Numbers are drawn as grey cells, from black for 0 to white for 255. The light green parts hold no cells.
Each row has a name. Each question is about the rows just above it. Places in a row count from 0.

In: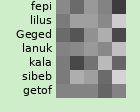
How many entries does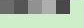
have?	5
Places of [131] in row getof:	0 1 2 4

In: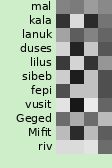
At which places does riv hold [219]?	0 1
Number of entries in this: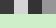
4
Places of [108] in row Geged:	0 2
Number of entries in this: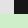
2
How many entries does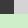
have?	2
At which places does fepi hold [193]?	1 2
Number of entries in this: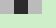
3

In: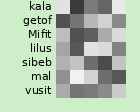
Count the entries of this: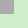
1
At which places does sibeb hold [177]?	0
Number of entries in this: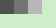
3

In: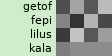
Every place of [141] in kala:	1 2 3
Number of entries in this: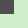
1
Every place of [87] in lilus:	2
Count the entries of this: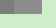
3

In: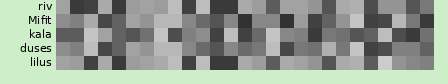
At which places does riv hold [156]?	5 7 14
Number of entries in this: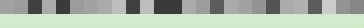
26
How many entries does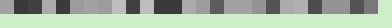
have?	27
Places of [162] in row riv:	0 6 16 17
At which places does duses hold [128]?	1 24 25
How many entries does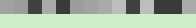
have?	14
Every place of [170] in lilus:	3 7 13 16 20

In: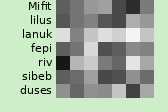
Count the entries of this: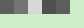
5
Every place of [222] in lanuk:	0 3
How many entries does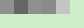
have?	5

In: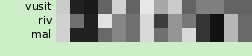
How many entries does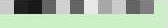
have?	11
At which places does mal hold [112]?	5 7
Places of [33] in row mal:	1 2
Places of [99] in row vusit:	3 5 9 12 13
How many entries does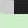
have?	2

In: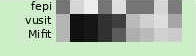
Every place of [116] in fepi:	0 3 5 6
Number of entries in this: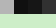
4
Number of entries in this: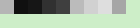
9
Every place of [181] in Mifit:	0
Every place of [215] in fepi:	1 7
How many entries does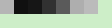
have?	7
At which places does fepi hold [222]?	4

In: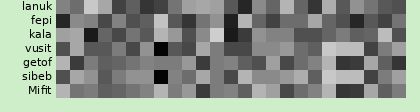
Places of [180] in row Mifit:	0 7 14 19
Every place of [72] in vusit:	5 9 12 13
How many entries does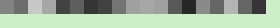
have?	19

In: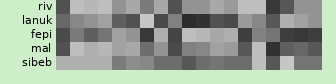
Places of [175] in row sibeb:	0 1 2 3
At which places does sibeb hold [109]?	7 8 10 12 13
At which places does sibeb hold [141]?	5
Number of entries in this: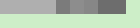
9
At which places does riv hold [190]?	1 3 13 14

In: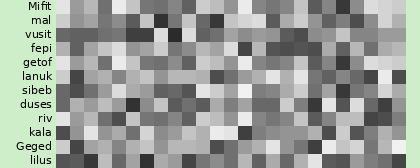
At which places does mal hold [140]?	4 22
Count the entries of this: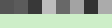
8
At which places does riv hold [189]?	11 20 21

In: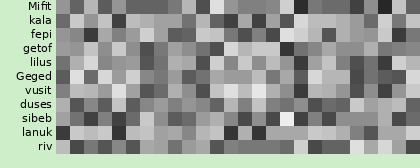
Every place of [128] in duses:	8 13 15
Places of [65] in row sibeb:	2 4 17

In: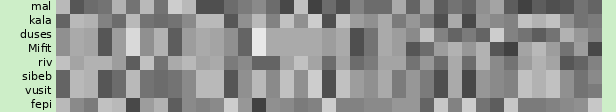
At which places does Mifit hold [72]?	38
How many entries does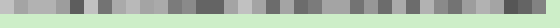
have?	39
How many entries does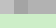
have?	4
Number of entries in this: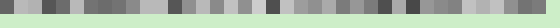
39
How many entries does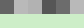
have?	6
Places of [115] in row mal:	3 5 7 28 37

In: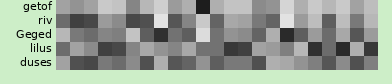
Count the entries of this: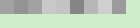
9
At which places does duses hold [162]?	0
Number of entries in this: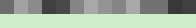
14

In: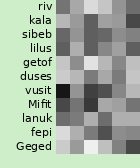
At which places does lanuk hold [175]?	2 4 5
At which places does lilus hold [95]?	0 2 5

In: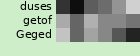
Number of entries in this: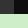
2
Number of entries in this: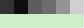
6
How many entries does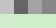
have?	4
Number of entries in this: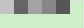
5

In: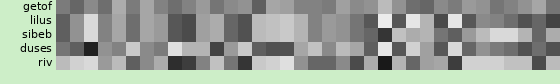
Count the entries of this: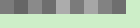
9
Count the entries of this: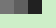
3
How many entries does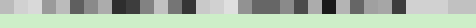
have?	34

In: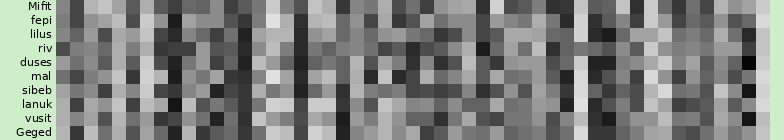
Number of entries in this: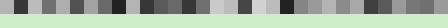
32
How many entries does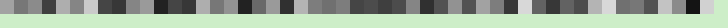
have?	51
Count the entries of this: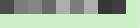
9
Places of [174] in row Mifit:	6 19 23
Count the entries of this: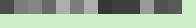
13

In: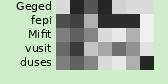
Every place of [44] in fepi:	3 4 5
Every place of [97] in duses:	1
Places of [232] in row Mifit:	4
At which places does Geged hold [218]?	0 5 6

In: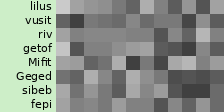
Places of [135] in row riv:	2 3 4 8
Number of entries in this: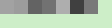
7
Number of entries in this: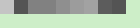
9

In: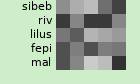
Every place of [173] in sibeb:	1
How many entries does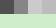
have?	4
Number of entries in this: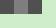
3
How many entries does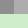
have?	2
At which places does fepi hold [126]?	1 3
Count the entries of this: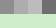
4
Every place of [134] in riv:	1 4

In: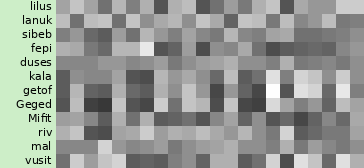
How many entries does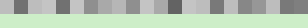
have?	22
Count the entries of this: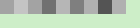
9
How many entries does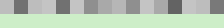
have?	16
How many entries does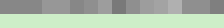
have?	16

